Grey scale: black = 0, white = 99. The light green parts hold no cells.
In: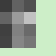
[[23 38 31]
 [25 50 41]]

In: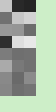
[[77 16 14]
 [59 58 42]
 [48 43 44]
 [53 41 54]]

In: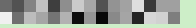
[[41 32 51 75 24 55 79 65 32 57 63 86 22 62 62]]

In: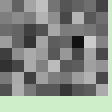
[[57 38 64 74 45 33 38 43 26]
 [42 39 25 32 65 48 49 46 39]
 [24 55 66 60 34 59 28 64 28]
 [47 66 25 62 49 46 61 69 28]]

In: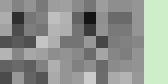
[[61 51 57 47 61 62 54 46 61 55 55 58]
 [63 30 49 46 70 68 45 23 57 47 47 58]
 [70 52 65 62 55 57 53 42 64 52 49 57]
 [29 59 39 33 66 58 61 79 42 66 70 59]]

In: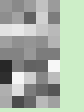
[[59 53 61 75 60]
 [88 90 85 77 72]
 [51 51 59 48 48]
 [18 95 80 52 73]
 [66 29 40 72 62]]

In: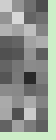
[[80 57 43 30]
 [69 63 74 51]
 [31 33 57 36]
 [33 47 16 49]
 [66 55 66 51]
 [38 62 48 37]]

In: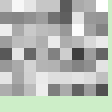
[[78 96 89 77 77 35 66 69 99]
 [92 66 78 73 71 59 98 63 51]
 [34 89 40 71 50 80 24 61 39]
 [89 65 81 91 86 86 88 85 74]]

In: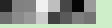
[[14 50 51 93 74 27  2 60]]
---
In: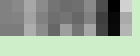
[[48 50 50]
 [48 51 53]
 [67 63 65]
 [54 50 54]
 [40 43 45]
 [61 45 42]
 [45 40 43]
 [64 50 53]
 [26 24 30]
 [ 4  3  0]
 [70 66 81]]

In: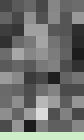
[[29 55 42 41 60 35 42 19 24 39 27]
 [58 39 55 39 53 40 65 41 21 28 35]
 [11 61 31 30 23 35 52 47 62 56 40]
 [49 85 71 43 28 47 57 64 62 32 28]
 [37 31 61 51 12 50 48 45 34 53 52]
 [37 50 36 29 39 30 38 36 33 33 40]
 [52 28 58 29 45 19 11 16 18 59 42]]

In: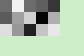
[[86 35 42]
 [59 62 94]
 [13 81 42]
 [76  2 37]
 [90 68 21]]

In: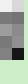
[[50 47 61 47 93]
 [ 8 56 54 45 84]]

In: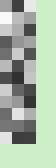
[[88 46 42 66 80 30 72 43 35 79 97 63]
 [24 45 88 59 39 19 30 79 58 67 73 25]
 [25 36 68 20 28 76 73 32 63 27 62 90]]

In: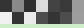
[[93 20]
 [20 53]
 [91 18]
 [30 85]
 [20 26]
 [30 22]
 [61 60]]

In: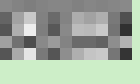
[[33 62 33 39 53]
 [66 44 68 63 51]
 [89 30 92 78 49]
 [47 53 49 50 51]
 [33 60 34 41 52]
 [55 51 53 51 52]
 [68 41 73 67 50]
 [76 41 72 63 52]
 [78 38 78 68 51]
 [46 55 45 47 52]
 [20 69 19 31 53]]

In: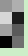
[[ 1 62 83 58]
 [43 35 11 68]]
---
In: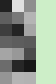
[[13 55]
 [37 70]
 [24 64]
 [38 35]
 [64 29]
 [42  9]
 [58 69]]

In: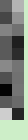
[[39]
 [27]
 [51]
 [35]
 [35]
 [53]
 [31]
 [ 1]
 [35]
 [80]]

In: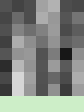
[[32 30 69 28]
 [27 30 59 45]
 [31 43 60 36]
 [25 55 57 42]
 [33 59 48 55]
 [17 57 60 62]
 [28 62 40 67]
 [21 59 56 61]]

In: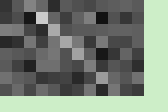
[[20 51 17 31 34 38]
 [23  9 39 38  7 21]
 [49 27 66 35 36 38]
 [15 46 45 47 47 27]
 [37 31 46 63  9 39]
 [35 13 43 28 22 29]
 [44 34 24 16 60 33]
 [31 28 34 26 16 27]]

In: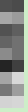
[[31]
 [65]
 [32]
 [39]
 [54]
 [14]
 [64]
 [46]
 [82]]

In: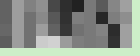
[[38 50 28 13 35 62]
 [38 44 34 49 15 55]
 [40 44 38 44 51 62]
 [36 44 81 49 48 62]]

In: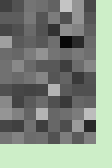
[[25 45 38 58]
 [36 47 48 58]
 [27 41 19 51]
 [62 38 43 16]
 [42 48 45 47]
 [44 41 34 42]
 [44 45 33 22]
 [31 26 70 31]
 [53 35 31 40]
 [58 39 40 48]
 [27 44 40 60]
 [45 42 32 35]]

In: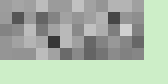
[[61 62 60 75 58 70]
 [60 59 51 58 69 58]
 [51 73 63 53 67 81]
 [58 70 21 62 51 52]
 [58 57 63 53 45 50]]

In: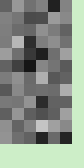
[[38 44 13]
 [50 29 60]
 [49 40 48]
 [48 18 55]
 [61 22 43]
 [38  8 45]
 [48 41 34]
 [34 42 42]
 [47 57 38]
 [37 37 37]
 [56 50 62]
 [57 38 41]]
